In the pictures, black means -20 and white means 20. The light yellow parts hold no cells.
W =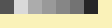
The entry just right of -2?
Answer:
-14
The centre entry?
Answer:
4
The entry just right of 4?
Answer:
1

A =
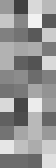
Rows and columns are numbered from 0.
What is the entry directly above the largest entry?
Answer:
14
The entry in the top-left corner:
4
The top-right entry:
9
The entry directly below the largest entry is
-6
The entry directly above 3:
0
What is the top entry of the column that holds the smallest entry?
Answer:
-10
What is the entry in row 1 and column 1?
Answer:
1
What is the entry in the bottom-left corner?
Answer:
-3
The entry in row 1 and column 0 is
11
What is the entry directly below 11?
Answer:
0
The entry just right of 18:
-6
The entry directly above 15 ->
12

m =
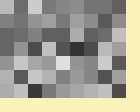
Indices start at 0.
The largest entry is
15
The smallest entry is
-12
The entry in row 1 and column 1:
-2
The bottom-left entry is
7
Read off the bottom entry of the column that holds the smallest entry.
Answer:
6
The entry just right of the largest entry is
3
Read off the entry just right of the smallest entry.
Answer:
-8
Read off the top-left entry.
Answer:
9
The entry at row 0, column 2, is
12
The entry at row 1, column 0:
0
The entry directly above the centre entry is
-5
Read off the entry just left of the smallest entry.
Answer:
-7
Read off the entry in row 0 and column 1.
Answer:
-3
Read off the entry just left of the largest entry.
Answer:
4
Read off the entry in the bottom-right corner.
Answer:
-8
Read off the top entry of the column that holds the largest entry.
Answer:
1
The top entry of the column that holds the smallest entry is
2
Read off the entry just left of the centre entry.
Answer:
10

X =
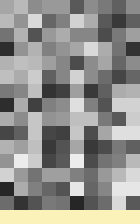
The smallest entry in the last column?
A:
-12
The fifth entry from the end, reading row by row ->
-14
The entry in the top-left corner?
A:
6
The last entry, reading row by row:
-6
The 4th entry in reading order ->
4
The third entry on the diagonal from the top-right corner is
-8
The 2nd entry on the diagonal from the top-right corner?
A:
-11
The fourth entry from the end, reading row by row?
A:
-7
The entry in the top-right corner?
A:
2
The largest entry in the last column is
16
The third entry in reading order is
2
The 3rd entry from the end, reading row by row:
-3
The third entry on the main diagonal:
-7
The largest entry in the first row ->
9
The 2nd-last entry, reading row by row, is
14
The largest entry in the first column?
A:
13

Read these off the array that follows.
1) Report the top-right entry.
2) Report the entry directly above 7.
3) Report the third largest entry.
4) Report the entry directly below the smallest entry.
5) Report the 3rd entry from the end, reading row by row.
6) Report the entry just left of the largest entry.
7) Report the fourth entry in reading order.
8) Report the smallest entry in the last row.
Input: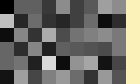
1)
2
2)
-12
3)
7
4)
10
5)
-12
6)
-15
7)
-11
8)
-17
